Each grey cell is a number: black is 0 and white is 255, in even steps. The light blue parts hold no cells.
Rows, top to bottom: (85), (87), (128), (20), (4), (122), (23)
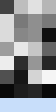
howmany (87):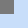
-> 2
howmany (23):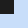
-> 1

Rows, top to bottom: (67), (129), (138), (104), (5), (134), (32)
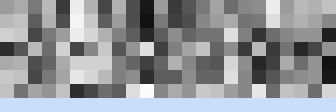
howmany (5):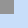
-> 1
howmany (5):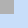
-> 2
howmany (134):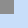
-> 3

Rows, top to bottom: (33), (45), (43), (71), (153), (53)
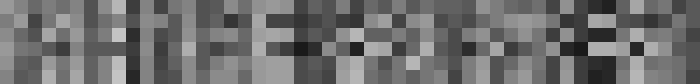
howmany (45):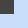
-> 5
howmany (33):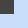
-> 6
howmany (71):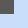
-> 10
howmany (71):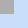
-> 7
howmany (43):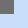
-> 1
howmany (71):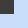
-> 6

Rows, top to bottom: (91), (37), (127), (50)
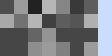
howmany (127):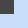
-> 5
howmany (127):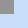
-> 1
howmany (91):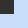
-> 0
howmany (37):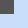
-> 1
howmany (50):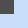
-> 0

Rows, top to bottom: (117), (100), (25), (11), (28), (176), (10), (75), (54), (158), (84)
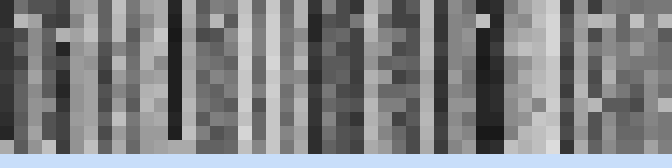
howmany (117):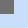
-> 3
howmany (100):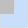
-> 4
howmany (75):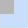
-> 6
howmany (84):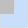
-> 5
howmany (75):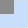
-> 3

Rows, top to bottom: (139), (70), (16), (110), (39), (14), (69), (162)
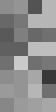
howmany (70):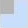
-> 2
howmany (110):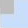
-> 2
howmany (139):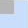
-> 1
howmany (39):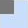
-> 1
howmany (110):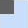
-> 2

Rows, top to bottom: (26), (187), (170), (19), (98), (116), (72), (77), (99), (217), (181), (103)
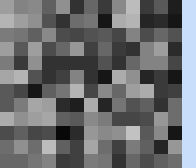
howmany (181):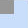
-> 1
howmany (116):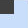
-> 1
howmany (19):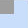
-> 3
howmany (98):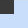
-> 1

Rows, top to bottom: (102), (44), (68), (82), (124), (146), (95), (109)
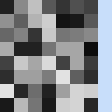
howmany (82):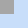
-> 2
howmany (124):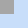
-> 2
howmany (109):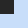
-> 1
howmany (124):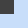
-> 2

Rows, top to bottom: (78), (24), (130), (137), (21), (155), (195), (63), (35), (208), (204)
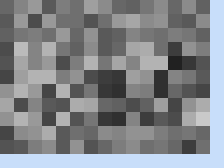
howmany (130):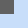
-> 3
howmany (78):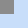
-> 3

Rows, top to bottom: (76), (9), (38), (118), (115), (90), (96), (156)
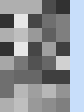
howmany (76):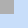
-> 3
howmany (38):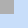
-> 1
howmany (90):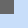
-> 2

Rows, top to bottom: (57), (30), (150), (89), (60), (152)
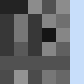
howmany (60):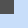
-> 5
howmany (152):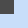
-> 2
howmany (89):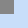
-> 1
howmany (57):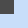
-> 0

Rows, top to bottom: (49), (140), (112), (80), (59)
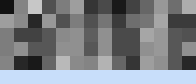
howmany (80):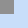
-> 6
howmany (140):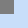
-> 1

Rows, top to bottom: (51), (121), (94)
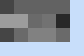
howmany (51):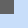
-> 4
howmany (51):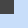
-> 1
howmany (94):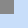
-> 0
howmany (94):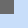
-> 2
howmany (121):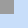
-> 2
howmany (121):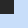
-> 1

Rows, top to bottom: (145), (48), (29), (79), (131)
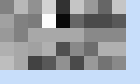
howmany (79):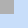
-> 4
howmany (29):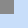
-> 3
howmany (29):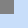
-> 1

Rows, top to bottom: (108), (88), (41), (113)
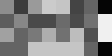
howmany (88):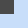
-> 3
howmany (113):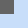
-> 3
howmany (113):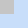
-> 4

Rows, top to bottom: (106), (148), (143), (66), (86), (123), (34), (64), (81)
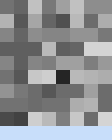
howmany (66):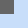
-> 1
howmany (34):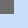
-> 4
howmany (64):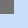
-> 4

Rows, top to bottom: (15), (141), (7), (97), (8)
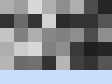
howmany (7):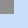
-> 2
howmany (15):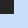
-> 1
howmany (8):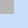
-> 2
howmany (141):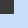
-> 0
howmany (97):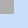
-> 1

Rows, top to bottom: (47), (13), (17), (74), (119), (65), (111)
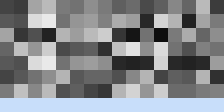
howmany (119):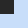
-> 4
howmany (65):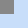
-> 1
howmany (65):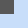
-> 3

